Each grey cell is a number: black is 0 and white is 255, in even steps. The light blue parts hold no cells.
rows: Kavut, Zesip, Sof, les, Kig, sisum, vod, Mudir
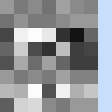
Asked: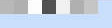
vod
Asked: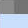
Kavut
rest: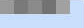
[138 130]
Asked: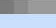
Zesip
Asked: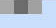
Kig
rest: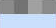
[130]

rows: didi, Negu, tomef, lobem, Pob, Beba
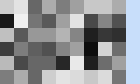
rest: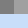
[200 200 172]
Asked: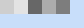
didi
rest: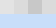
[117]
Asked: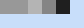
tomef

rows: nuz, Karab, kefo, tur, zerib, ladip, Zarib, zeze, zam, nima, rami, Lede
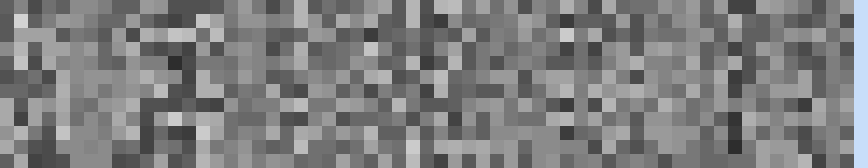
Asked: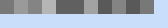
nima
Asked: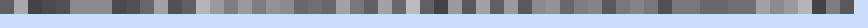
Lede

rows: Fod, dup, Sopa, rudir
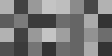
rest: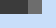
[101 171  51]
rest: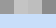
[ 72 178]
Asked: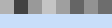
Sopa
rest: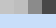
[178]

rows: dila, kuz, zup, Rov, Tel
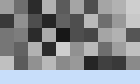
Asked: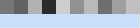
Rov
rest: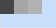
[85]
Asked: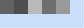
kuz
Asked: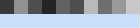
kuz
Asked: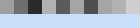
dila
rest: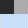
[ 23  78  70 165 178  85]

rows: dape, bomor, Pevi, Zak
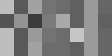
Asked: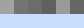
dape
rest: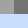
[108  96 154 102]
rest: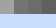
[154 102]
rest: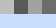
[108  96 154 102]
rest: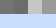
[102]
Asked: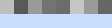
Pevi
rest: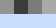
[ 96 154  96]

